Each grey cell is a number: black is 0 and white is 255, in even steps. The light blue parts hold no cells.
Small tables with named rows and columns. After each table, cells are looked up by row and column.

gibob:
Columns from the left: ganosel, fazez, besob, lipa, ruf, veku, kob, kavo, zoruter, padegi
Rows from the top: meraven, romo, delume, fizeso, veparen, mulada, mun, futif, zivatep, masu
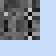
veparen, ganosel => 83
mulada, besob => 107
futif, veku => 82
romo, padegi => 85
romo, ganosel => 120
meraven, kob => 93
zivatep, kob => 133
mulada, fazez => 24
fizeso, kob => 155
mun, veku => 76
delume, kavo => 200
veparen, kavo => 200
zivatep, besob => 110
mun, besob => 120
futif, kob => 88
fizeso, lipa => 62
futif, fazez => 17
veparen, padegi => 54
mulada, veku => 76
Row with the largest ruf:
fizeso

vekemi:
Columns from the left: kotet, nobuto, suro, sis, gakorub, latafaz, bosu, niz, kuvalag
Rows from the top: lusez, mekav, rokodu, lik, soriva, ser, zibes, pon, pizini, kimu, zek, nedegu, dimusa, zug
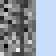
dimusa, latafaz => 71
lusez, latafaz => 79
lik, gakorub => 74
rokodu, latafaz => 83
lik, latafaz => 56
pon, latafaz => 64
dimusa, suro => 148
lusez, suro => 143
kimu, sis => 194
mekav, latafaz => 59
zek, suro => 186
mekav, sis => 125
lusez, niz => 107
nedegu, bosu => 116
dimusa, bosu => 155
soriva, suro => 156
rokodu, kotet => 133
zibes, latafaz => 60
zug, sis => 71
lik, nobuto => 195

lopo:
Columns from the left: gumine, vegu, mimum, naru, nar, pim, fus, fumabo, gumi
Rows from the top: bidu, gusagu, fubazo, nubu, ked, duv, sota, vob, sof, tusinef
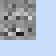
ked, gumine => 161
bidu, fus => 108
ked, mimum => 180
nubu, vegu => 174
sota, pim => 149
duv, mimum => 135
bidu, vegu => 120

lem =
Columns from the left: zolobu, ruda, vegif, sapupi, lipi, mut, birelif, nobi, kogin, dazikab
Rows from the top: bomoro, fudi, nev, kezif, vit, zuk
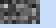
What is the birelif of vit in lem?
137
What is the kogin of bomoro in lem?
93
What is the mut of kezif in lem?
100
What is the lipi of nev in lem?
108
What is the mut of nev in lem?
87
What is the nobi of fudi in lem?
67
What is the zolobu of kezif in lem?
86
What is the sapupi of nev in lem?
58
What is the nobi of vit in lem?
67
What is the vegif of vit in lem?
94
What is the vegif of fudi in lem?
68
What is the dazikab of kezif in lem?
70
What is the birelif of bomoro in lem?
57
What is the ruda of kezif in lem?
39
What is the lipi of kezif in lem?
40
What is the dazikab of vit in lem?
84

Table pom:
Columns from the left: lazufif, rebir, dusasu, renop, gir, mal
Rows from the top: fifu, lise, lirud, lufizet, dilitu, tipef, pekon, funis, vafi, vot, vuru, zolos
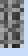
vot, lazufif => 155
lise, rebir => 77
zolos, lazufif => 183
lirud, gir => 152
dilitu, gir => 51
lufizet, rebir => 69
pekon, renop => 75
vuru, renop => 136
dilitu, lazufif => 155
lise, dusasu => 144
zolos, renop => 36
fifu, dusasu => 162
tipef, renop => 136
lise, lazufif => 150
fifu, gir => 99
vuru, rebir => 108
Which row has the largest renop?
lirud

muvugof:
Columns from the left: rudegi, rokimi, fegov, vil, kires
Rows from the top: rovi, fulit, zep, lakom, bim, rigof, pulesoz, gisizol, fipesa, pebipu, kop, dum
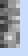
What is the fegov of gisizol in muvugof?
149
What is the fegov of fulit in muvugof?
158
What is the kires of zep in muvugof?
140
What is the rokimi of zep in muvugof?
131
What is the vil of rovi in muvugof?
152
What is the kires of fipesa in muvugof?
119
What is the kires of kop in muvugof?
127

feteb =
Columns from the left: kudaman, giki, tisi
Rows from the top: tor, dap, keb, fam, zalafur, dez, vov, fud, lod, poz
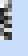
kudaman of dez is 17
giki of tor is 215
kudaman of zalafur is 66
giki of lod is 29
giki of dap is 165
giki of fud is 221
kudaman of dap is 253
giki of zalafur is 32
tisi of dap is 91
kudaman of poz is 236

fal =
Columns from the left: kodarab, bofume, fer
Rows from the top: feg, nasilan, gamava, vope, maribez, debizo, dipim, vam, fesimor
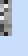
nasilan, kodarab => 179
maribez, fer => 159
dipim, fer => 128
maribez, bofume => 164
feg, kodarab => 115
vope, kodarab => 72
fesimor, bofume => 34
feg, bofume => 29
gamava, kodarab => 205
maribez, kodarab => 237
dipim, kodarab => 67
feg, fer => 154
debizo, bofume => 141
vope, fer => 166
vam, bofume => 151
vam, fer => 156
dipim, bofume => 130
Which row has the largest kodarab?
maribez

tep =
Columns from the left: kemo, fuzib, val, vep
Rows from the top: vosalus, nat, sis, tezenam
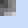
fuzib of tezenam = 163
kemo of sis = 116
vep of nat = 144
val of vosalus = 127
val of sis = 131
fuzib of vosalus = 84
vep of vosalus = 140
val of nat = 120
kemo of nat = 87
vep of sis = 141
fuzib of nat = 80
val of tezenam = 173
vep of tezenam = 206
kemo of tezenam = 107
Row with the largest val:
tezenam

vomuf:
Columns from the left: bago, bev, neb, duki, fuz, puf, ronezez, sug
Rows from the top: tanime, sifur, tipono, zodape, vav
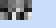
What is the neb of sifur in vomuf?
106
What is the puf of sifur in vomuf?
135
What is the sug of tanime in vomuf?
108
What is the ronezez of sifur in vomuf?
59
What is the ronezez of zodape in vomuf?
145
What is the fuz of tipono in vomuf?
209
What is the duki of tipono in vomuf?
85
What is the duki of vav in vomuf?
230
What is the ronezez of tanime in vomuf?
79
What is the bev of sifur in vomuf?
77

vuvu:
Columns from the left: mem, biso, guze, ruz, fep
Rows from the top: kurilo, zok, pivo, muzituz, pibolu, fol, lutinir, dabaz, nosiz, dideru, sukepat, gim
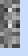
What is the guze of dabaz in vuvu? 133
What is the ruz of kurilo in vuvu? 90
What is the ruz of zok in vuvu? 188
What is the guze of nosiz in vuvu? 119
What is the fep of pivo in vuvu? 58
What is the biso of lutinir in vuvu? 70
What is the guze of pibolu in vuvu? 137
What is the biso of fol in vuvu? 90
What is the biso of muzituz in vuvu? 113
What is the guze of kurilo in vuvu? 132
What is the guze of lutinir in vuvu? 222
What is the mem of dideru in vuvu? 89
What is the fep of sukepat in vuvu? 137
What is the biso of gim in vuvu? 86
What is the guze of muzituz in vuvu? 141
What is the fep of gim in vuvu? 71
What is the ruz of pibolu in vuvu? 171
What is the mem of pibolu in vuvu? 77
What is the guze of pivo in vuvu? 218

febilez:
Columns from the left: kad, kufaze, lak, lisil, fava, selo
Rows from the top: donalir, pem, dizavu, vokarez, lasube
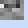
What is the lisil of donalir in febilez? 129
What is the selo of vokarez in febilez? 157
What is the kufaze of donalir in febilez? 132
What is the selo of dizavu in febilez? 148
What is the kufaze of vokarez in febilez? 145
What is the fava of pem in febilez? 43

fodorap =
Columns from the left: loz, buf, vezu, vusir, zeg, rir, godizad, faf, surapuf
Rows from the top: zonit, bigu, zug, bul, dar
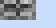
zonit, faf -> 169
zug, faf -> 137
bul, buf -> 170
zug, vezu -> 104
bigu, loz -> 161
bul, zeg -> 56

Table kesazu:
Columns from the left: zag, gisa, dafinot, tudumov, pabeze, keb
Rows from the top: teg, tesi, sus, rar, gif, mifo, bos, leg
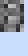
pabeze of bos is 60
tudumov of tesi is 183
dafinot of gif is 181
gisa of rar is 128
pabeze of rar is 109
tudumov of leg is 138
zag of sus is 124
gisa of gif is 46
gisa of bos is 117
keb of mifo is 43
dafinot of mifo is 147
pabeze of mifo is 119
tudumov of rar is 103
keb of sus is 53
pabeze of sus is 128

